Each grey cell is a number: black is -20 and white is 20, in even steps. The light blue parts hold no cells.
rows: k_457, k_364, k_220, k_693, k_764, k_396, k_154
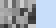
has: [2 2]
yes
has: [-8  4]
yes
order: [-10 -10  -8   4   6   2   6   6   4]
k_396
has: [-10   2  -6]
no
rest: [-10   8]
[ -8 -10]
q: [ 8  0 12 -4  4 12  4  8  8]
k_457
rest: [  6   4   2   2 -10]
[ -8   6 -10]

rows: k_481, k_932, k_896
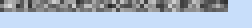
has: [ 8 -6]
no
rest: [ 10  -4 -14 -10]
[  6  -6  -8  -8   0   6 -10   8   2   4 -10 -10  -4  12   0   4 -10  -8
   6   0   8 -10  -8  -4   2   8   0  -6]

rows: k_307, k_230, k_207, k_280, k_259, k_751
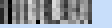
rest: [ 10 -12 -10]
[ 12  10   2 -12   2   6  -4   4   0  -8]
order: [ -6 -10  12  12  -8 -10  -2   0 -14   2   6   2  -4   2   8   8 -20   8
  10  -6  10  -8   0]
k_259
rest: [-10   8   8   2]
[  2   8  -6  10 -12]
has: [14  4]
yes
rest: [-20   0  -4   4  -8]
[ 10   2  -2   6  -6  -8  10  12  -2  -6   0  -2 -10   8   4  -6]
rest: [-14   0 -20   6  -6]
[  6  -6  12   6  -2  10 -12 -10  12  10   2 -12   2   6  -4   4   0  -8]

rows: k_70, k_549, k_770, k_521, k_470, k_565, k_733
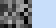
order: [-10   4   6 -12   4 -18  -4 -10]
k_770
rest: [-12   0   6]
[ 6 -8]

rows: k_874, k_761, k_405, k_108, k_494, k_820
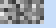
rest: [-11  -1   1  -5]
[ 5 -3 -1  7 -1 -3]
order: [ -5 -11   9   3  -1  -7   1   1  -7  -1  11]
k_874
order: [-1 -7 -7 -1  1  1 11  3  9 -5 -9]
k_820
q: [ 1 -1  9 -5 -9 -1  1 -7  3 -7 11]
k_820
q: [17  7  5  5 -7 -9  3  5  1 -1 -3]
k_108
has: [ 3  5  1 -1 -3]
yes
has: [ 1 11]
no

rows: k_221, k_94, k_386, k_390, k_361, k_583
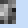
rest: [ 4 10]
[0 4]
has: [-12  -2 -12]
yes
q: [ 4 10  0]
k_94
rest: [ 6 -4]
[-6]
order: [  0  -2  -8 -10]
k_221
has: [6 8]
yes

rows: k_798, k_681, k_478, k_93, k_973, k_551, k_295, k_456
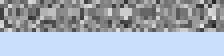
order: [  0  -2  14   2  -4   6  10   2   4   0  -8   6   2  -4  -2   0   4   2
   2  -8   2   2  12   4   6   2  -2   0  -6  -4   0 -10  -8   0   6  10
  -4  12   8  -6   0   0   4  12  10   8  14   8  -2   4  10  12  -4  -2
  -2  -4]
k_93
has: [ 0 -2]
yes
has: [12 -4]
no

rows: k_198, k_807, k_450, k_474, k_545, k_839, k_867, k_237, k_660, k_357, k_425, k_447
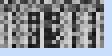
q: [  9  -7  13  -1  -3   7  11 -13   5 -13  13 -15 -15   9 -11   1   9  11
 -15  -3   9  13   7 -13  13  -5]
k_237
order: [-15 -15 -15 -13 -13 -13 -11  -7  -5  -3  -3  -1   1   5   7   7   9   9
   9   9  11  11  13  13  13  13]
k_237
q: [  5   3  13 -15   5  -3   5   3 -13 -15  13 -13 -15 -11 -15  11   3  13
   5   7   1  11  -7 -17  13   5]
k_660

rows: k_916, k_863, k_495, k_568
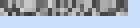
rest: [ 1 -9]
[ 5 -9  5 -5  7 11 -5  7 -9 -9 11  5 -9 -9 -7 -7 13  9  7]
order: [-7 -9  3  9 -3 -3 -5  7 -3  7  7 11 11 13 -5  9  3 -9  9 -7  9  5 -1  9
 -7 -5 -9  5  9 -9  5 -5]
k_863

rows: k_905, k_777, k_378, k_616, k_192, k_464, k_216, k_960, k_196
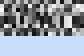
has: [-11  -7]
no
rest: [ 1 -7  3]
[-17 -11 -15   5   9 -15  15  17 -15 -13  -9]
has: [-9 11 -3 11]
yes

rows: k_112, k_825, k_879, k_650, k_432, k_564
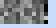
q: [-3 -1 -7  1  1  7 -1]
k_564
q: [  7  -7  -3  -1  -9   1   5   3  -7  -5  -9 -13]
k_112
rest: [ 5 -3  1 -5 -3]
[  3   1   7  -3  -5  -1 -19]
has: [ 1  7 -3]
yes
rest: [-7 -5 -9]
[-13]

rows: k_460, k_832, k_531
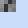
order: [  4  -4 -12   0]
k_460
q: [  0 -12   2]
k_531
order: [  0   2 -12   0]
k_832
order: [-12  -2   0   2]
k_531
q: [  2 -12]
k_832

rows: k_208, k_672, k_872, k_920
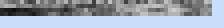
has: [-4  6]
yes
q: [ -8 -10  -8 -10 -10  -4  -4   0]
k_672
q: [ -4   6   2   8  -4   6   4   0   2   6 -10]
k_208
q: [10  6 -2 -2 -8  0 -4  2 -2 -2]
k_208
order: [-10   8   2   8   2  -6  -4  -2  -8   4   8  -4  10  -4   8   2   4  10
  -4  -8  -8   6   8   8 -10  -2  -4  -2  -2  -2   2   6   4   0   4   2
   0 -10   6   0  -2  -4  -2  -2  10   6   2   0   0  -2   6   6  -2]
k_672

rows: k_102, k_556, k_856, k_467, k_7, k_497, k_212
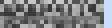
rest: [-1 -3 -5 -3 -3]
[-7 -3 -3 -1 -1 -3  1 -3 -1 -1 -1  1 -5 -1 -1 -1 -1  1  1 -7]
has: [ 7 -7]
yes
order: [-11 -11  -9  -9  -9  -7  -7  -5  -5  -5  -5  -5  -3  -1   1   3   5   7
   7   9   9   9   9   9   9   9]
k_556
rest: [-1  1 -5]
[-1 -1 -1 -1  1  1 -7]
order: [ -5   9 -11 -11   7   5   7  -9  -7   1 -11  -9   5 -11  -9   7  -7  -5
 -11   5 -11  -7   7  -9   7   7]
k_856

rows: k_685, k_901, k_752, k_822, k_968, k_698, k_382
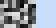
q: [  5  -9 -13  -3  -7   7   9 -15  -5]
k_698
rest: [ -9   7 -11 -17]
[-11  11  13]
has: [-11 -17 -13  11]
no
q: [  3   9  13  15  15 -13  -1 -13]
k_822
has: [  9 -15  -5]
yes

